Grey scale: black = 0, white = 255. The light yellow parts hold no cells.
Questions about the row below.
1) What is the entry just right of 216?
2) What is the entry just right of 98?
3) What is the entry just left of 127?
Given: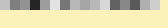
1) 98
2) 136
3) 194

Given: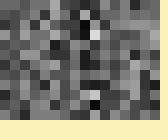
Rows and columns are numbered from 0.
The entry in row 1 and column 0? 84
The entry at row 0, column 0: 104
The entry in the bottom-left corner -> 125
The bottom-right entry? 94
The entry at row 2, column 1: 74
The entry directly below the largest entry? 52
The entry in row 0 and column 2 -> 84
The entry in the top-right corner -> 104
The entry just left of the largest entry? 19
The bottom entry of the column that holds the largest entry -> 157
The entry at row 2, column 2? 137
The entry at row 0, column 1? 104
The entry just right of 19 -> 218
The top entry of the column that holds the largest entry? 62
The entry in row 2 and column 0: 52
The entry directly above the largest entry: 147
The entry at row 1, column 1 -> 74

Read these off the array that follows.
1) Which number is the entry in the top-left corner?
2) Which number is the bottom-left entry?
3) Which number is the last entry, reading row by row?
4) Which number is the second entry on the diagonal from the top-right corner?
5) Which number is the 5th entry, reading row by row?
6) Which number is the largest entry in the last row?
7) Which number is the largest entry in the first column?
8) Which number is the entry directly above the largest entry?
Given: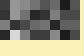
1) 61
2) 39
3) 73
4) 73
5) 84
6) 216
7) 126
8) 51

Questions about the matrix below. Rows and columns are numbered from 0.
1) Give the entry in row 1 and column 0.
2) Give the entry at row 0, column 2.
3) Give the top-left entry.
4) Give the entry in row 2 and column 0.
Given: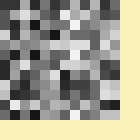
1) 85
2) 170
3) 52
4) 85

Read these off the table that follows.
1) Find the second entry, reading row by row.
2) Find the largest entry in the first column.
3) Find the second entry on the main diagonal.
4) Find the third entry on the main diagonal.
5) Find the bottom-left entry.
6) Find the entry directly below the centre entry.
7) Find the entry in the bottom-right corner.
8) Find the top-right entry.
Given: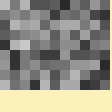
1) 122
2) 190
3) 141
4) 160
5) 180
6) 60
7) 104
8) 104

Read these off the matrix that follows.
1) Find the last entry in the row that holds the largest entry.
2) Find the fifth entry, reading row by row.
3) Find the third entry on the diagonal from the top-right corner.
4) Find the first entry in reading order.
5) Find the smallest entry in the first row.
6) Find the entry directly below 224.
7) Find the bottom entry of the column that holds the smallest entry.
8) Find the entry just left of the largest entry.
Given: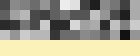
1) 171
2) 149
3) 193
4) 73
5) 30
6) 84
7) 18
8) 96
